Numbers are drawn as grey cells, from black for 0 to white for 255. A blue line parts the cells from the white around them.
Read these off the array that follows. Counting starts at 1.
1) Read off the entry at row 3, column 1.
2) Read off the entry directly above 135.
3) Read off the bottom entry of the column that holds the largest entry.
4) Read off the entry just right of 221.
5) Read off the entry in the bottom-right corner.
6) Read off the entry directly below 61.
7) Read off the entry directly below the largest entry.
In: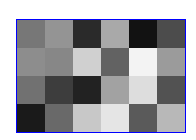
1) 113
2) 148
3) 90
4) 82
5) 184
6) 105
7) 221

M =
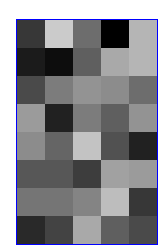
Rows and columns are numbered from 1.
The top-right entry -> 181
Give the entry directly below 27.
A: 74
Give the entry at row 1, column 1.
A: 55
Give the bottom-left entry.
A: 41
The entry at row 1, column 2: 203
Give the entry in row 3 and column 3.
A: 147
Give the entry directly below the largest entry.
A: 13
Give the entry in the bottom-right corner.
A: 74
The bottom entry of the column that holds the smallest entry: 95
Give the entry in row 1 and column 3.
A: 109
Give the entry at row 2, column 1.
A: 27

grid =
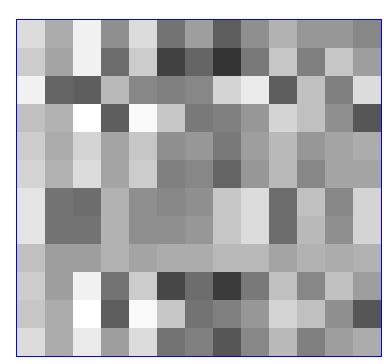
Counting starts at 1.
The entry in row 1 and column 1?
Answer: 220
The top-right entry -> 135
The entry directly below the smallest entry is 212
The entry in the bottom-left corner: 220
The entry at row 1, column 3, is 241
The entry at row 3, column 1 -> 241
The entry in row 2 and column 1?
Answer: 204
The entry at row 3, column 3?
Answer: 94
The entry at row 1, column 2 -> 172
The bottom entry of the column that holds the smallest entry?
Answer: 86
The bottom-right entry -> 172
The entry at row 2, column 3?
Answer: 241

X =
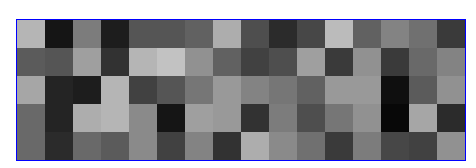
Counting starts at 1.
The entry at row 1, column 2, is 21
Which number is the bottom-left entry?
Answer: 105
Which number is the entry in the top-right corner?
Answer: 58
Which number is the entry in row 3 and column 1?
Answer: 166
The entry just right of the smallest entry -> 166
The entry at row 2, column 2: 85
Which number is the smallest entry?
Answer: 8
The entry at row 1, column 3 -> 124
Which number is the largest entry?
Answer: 194
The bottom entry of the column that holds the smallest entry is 71
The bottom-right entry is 145
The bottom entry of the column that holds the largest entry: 65
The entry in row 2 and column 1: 91
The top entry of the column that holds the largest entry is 85
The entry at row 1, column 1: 181
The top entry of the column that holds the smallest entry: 131
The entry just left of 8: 145

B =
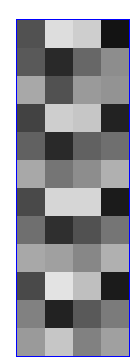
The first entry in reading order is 81
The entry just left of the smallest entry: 206
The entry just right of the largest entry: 191
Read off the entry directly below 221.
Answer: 41
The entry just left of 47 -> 111
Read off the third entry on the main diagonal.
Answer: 154
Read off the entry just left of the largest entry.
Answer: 73
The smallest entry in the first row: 19
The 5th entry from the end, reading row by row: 123
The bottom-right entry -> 160
